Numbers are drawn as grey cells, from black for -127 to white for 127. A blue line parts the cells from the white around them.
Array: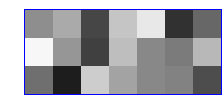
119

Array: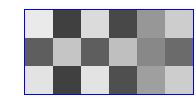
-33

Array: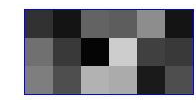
-15

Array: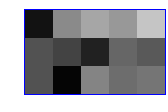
-45

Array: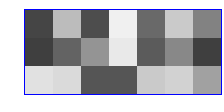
-64

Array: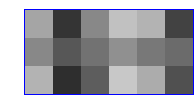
8
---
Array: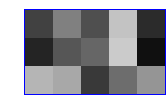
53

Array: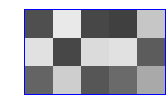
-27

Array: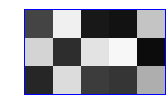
-89

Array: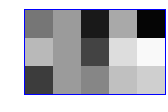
-67

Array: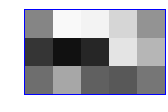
-17

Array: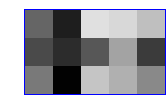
-6

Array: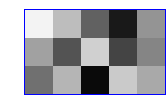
-15
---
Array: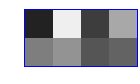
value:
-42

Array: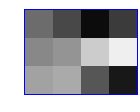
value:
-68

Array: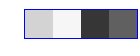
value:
83

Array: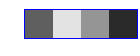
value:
21

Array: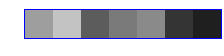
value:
-35

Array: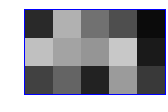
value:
-93
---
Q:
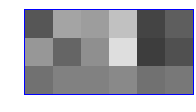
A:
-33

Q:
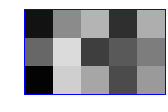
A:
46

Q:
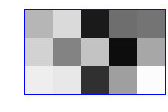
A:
-11

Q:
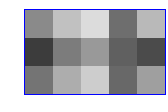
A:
57

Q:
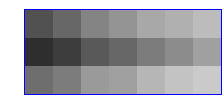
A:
60

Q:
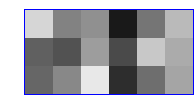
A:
58

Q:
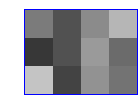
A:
54
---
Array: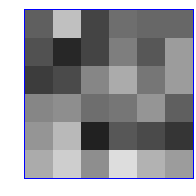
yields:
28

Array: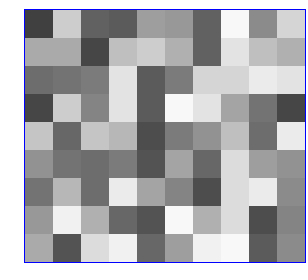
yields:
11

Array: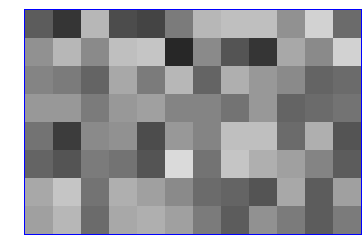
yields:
-4

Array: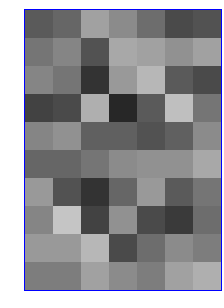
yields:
47

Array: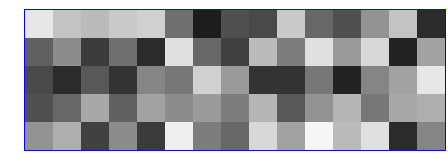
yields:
5

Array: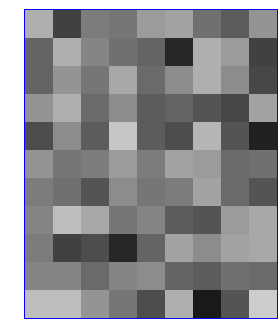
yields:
77

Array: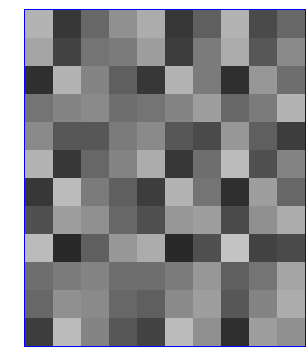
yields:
16

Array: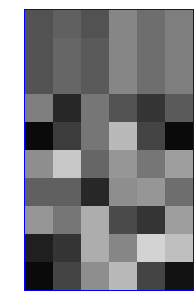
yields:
-109

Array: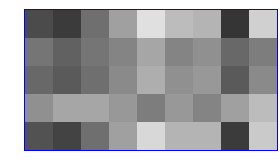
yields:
74
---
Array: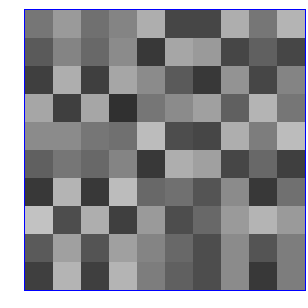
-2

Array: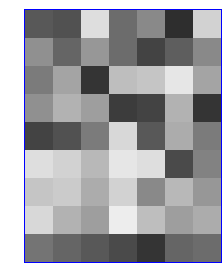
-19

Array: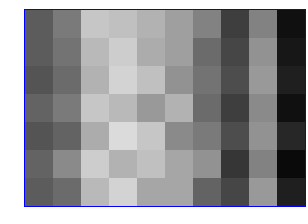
-96

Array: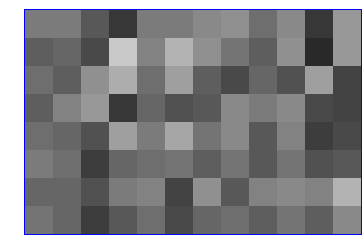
9

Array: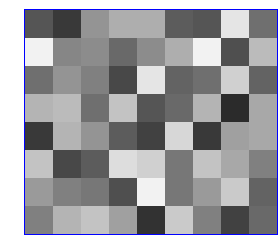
-22
